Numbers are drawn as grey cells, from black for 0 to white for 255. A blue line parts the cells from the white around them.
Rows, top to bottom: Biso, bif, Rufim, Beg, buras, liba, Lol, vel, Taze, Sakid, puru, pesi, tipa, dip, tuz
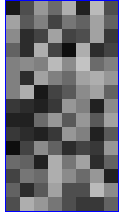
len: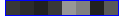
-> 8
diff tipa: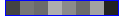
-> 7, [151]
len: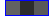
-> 3

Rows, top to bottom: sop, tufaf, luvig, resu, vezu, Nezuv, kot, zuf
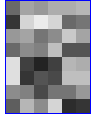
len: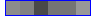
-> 6
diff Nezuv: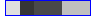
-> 3, [84]
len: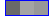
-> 3
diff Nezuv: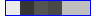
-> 1, [223]

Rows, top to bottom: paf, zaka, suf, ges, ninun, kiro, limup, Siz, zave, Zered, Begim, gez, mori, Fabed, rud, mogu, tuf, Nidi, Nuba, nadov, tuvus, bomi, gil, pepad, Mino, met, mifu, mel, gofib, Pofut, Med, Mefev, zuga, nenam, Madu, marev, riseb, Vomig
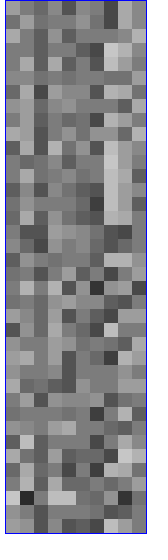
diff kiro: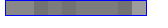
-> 8, [114]
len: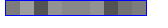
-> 10
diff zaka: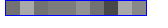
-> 2, [157]
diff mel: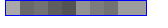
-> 8, [124]
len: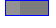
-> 3

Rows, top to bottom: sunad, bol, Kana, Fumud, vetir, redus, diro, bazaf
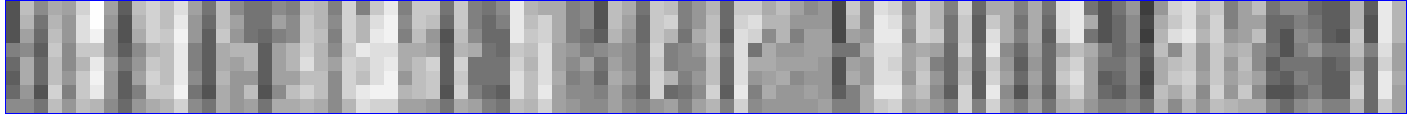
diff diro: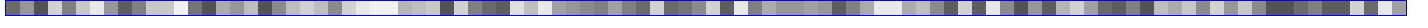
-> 41, [139]
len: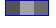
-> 3
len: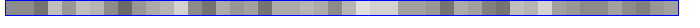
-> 48
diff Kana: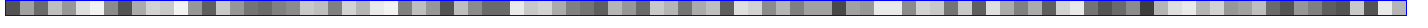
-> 93, [139]
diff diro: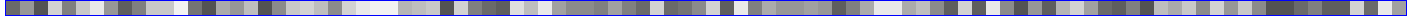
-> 21, [190]
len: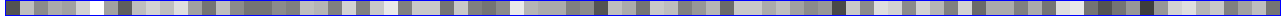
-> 91
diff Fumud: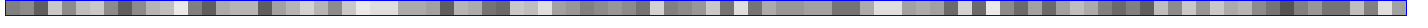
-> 6, [200]

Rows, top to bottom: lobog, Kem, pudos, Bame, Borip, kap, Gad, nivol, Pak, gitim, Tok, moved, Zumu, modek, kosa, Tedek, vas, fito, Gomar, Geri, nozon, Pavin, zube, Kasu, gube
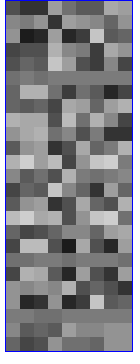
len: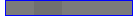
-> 9
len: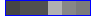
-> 6
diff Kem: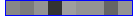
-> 7, [135]
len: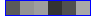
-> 6
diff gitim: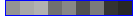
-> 9, [51]
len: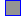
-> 1
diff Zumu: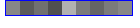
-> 7, [112]

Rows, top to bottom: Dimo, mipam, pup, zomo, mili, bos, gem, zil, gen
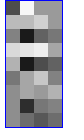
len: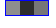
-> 3
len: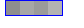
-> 4
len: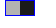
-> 2

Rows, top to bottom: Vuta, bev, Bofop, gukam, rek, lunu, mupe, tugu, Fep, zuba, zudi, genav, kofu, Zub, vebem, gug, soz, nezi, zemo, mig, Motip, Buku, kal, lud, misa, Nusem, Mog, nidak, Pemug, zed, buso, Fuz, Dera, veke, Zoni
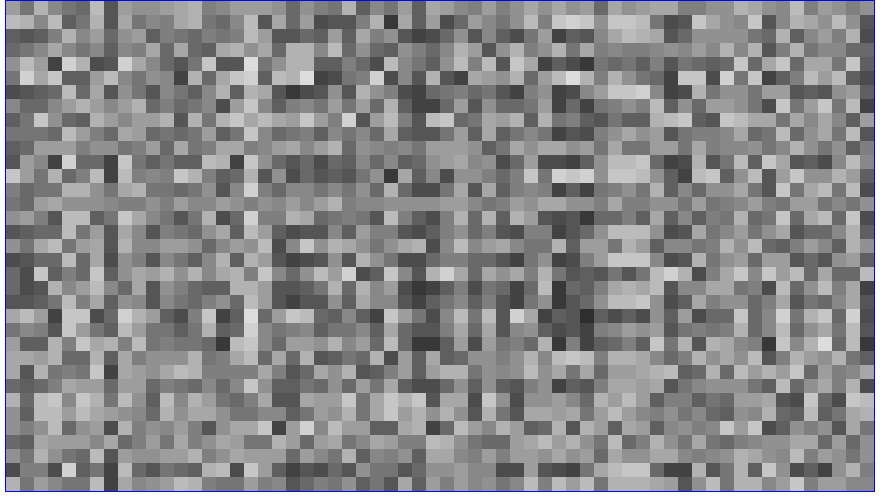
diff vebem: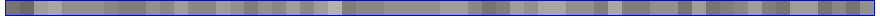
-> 12, [127]
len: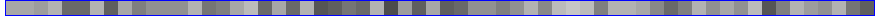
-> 62
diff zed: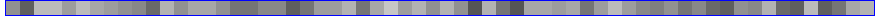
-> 24, [145]

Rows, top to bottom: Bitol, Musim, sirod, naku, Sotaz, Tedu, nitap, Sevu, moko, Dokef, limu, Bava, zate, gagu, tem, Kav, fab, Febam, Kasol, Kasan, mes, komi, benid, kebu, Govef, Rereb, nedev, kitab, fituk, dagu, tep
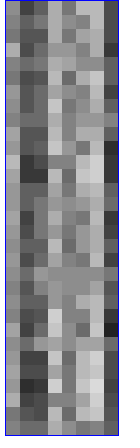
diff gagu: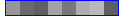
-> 2, [96]
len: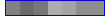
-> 7
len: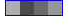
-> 4
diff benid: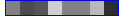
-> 8, [56]

